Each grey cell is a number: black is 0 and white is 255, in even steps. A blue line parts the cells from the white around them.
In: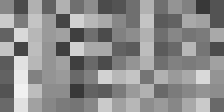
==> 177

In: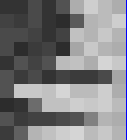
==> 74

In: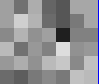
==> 173

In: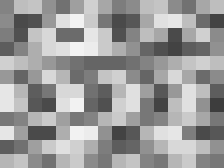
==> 196

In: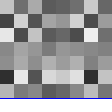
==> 170
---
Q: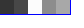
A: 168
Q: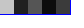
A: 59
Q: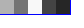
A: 38
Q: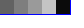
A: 11
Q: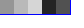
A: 81
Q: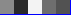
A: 82
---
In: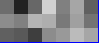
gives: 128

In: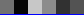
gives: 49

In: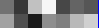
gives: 71

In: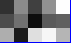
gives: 254

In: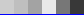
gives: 119

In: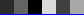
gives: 64

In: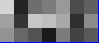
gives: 153
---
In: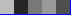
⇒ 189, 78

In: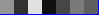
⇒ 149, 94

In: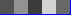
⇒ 82, 104

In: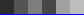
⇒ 45, 189

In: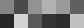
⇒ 132, 193

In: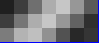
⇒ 32, 53

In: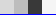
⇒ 217, 245

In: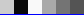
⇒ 204, 84

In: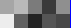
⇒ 166, 71
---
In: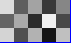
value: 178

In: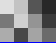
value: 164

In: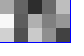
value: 202

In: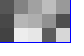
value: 231

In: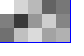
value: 219

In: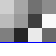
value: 234
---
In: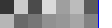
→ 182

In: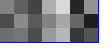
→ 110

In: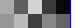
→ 151

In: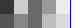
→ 86

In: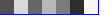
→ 80

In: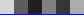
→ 214

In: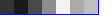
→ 51

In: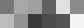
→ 188
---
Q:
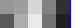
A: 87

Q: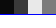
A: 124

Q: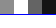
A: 141

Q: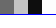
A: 196

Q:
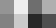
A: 110

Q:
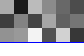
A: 62
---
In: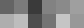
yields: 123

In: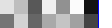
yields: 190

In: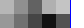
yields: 144

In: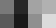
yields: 39

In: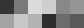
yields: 122

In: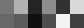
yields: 177

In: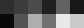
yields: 60

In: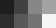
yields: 65

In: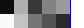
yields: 175

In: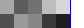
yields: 92
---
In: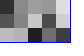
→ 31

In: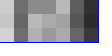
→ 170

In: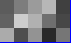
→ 147

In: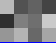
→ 180

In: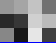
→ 23

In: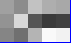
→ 180

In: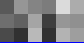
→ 49

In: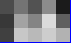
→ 185

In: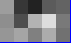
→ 128
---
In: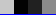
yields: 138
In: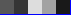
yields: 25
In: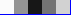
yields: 210
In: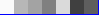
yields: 94
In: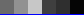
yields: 5
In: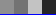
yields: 38
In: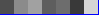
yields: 213
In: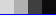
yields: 12
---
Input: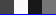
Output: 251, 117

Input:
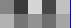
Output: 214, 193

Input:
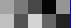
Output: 212, 192

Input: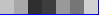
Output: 209, 195

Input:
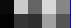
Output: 216, 202

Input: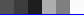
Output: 251, 174

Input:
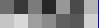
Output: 216, 209

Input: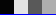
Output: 228, 174

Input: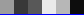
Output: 234, 183
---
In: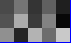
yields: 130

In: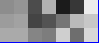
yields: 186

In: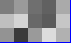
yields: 91

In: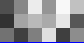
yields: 230

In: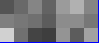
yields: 140

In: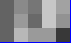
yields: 199
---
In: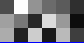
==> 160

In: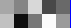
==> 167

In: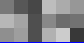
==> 183

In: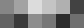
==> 134

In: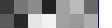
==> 56

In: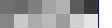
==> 113
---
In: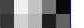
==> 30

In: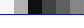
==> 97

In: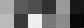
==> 140

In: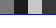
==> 199

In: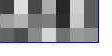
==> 153

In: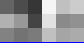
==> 165

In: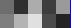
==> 75
